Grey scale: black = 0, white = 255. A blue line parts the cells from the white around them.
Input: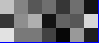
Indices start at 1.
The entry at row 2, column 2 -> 142
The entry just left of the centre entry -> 175
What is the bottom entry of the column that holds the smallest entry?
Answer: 7
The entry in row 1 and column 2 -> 132
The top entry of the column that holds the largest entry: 194
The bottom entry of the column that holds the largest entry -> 226
